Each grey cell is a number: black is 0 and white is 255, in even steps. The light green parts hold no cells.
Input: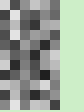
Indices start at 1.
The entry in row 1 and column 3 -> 145
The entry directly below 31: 215
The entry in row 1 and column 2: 77
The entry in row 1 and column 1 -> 215
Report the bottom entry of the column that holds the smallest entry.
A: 187
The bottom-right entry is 65
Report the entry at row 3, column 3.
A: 86
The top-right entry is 114
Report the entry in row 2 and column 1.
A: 65
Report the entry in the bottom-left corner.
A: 135
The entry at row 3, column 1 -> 114
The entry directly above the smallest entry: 157

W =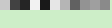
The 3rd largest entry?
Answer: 201
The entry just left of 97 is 181
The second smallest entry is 37

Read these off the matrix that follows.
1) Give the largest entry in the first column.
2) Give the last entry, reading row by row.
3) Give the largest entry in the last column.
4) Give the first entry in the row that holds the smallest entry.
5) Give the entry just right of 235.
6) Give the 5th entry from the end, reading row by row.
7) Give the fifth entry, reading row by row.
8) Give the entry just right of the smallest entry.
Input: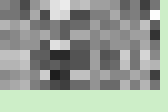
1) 192
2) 117
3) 253
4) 136
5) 180
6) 106
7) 180
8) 51

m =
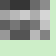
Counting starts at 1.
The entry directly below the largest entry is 194
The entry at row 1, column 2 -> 53
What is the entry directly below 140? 214
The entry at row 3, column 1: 95
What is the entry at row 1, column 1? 75
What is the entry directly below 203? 95

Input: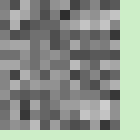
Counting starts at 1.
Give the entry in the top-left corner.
124
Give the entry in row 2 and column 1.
133
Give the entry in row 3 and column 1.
89
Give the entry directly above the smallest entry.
157
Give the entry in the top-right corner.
89
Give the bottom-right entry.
101
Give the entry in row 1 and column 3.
176
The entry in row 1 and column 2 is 78
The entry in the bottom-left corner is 124
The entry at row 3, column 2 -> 176
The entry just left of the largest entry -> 166
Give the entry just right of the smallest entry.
124
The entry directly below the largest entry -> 195
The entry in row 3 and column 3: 67
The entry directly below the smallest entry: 145
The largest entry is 205
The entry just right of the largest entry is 145

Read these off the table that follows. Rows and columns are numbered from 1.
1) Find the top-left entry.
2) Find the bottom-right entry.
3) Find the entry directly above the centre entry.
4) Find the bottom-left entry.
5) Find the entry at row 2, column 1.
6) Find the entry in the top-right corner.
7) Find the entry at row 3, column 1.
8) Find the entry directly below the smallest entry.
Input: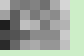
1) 202
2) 191
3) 121
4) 42
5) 161
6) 214
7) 30
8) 74

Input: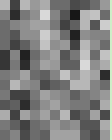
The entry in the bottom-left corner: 108
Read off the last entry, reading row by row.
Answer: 153
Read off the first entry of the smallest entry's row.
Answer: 132
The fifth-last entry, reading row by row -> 162
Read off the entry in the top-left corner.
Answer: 183
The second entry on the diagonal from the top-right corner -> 194
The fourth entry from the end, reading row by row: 162
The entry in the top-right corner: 153
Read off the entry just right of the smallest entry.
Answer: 183
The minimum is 23
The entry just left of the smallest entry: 85
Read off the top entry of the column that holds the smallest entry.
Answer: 74
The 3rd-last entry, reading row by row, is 96
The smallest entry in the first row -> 65
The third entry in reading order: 183
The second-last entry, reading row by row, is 74
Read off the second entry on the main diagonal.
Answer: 44
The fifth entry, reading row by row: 172

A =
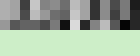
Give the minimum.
5
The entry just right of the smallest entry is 39
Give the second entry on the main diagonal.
163
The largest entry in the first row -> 198
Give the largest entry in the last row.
218
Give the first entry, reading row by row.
175
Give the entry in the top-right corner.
28
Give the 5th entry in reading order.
131
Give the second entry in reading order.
163
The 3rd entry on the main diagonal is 99
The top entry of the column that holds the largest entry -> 187
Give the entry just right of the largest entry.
39
